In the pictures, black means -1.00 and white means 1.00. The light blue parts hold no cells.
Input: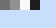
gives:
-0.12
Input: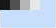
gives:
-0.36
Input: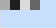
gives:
-0.20
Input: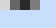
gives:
-0.21
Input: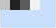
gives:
-0.28
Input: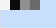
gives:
-0.17
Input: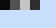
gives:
-0.64
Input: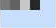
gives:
-0.23
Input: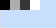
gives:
-0.58
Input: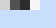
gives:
-0.36
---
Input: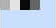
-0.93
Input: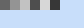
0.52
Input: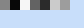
0.93
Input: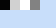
1.00
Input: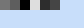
-0.99
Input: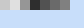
0.18
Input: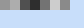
-0.37
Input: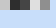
-0.46
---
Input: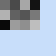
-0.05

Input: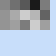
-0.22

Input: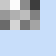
0.01

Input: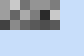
0.58

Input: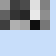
0.11

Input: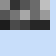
0.21

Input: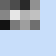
0.51
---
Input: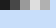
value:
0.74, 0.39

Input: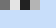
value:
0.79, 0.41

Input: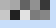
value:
0.77, 0.57

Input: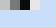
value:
0.81, 0.53

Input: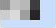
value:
0.71, 0.61

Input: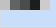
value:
0.60, 0.51

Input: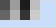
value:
0.59, 0.49

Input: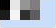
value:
0.91, 0.81
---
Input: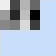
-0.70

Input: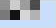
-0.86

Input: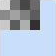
0.27

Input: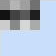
-0.48

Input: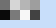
-0.04

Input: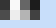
0.86

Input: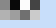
0.24

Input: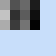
-0.62
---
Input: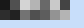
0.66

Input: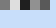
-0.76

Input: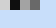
0.28

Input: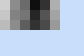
-0.16

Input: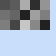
0.35

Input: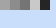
-0.08

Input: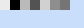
0.46
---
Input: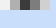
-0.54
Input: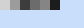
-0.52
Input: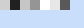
0.55
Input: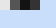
-0.85
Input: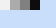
0.00
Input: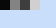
-0.51
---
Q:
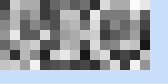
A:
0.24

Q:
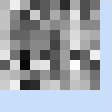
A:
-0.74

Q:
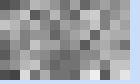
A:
0.71

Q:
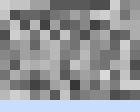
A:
0.53

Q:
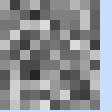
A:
0.09
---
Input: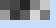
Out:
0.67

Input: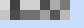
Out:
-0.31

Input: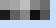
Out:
-0.88

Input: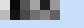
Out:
0.03

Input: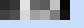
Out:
-0.02

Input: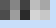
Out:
0.66

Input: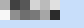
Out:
0.30

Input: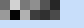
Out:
-0.62

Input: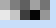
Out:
-0.96
